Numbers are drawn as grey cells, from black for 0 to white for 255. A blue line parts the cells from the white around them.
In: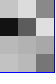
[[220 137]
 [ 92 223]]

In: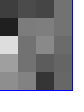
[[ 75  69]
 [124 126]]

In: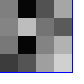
[[  6  82]
 [189 116]]

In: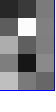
[[ 58 123]
 [252 128]]

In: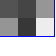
[[ 69 150]
 [ 55 237]]

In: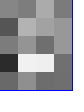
[[125 171]
 [179 162]]
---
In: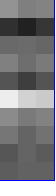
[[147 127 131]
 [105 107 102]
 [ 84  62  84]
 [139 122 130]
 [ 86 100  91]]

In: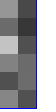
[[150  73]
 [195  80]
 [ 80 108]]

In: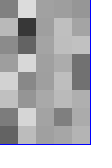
[[128 220 161 158 150]
 [139  99 164 190 193]
 [210 136 159 190 113]
 [124 214 163 127 171]]

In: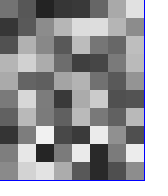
[[115  87  35  54  57 102 169 225]
 [ 81 177 136  88 188 118 103 190]
 [170 100  95 164 179 113  89 148]
 [ 97 185 123  96 186 121  97 185]
 [126 231  37 123 234  41 123 236]]

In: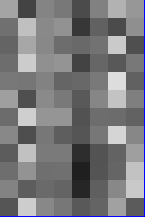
[[164  67 132 120  75 129 178 151]
 [100 167 136 109 105 114 202  79]
 [120 118 130 101 104 121 221  97]
 [108 207 149 149  82 109 108  98]
 [ 92 193 122 122  45  83  99 159]
 [131  93 106 100  38  95 136 201]]

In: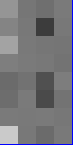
[[149 118 111 122]
 [163 121 118 117]
 [107 114  80 125]
 [122 121 122 119]]

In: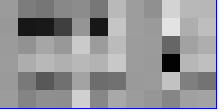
[[155 124 118 136 140 119 185 157 144 211 184 183]
 [155 146 166 152 202 156 187 156 155 102 162 174]
 [154 121  88 112 163 109 113 154 155 194 127 115]]

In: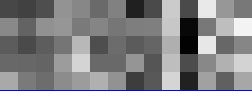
[[ 71  65  78 147 135 106 129  32  74 203  74 233 151 120]
 [ 92  74  93 117 184  78 108  91 101 175   2 231 103 134]
 [169 122 109 140 156 176 146  61  88 213  33 161  96 167]]
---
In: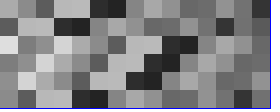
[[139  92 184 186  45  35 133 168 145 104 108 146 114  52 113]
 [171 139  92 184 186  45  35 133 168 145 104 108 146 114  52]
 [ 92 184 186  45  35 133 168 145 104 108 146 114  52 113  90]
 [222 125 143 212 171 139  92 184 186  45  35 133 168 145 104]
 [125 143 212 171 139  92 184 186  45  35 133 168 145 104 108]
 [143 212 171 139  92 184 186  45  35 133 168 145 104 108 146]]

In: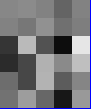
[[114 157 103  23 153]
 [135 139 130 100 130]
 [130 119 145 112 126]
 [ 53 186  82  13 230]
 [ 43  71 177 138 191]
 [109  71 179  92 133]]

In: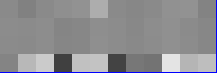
[[132 184 203  64 193 195  67 119 115 228 181 190]
 [138 129 138 143 146 173 138 135 138 145 146 131]
 [140 139 141 133 135 142 140 136 141 144 139 135]
 [139 138 141 134 135 143 140 137 140 144 140 135]]

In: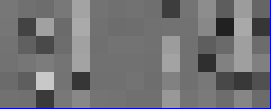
[[113 112  58 120 136 116 115 112 112 152 116 122 109 134 107]
 [119 112 109 120 163 115 112 114 111  61 116 141  93 156 101]
 [118  67 161 107 170 113 109 110 113 114 114 136  33 169  54]
 [115  96  73 109 161 112 115 115 113 156 113  94 106 159 108]
 [114 118 124 116 163 113 113 113 112 163 113  47 129 159 128]
 [107  94 200 115  54 112 112 115 110 129 112 120  72  56  80]]

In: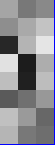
[[181 120 110]
 [165 120 137]
 [142 169 195]
 [ 39 180 229]
 [225  28 173]
 [190  32 189]
 [ 90 112 152]
 [192 154 103]]

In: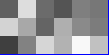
[[ 63 130 214 178 248 193]
 [ 96 221 107  84 127 119]
 [211 168 100 175 138 124]]

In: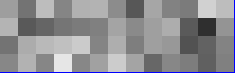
[[135 178 134 230 135 161 204 164 103 135 125  96 128]
 [158 115 189 133 177 179 140  87 166 130 123 209 189]
 [180  89 101 117 123 128 164 138 159 173  90  47 148]
 [115 172 185 192 203 132 174 126 159 152  82  98 131]]
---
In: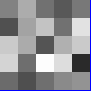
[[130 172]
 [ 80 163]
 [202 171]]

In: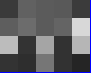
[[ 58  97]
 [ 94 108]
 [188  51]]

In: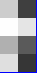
[[205  63]
 [254 229]
 [176  90]]

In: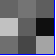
[[101 116]
 [193  95]
 [111  70]]

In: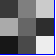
[[ 57 127]
 [170 102]
 [ 23  73]]

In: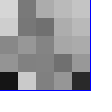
[[214 121]
 [206 119]
 [136 151]]
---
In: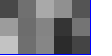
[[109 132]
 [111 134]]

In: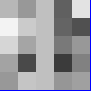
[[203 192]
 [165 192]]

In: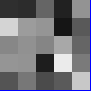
[[156 149]
 [145 133]]

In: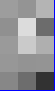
[[220 108]
 [202 175]]

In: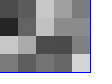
[[ 99 193]
 [170  75]]

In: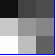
[[150 134]
 [190  97]]
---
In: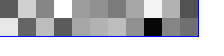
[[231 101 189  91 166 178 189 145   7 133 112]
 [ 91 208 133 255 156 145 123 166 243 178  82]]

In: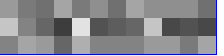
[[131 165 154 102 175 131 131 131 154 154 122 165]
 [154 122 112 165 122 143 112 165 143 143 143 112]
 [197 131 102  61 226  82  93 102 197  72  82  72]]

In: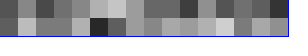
[[ 94 188 123 123 177  40  94 156 135 168 156 177 207 123 168 144]
 [ 84 135  73 112 135 177 197 156 103 103  62 144  84 112  94  52]]

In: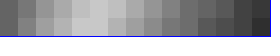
[[100 129 159 179 200 200 179 159 139 119 109  88  77  66  47]
 [100 119 149 170 191 200 191 170 149 129 109 100  88  66  56]]

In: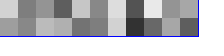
[[158 136 187 176 115 126 210  50 104 167  94]
 [210 126 148  94 198 136 221  83 233 148 167]]

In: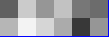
[[182 243 214 171  56 150]
 [ 96 203 150 194 119 108]]
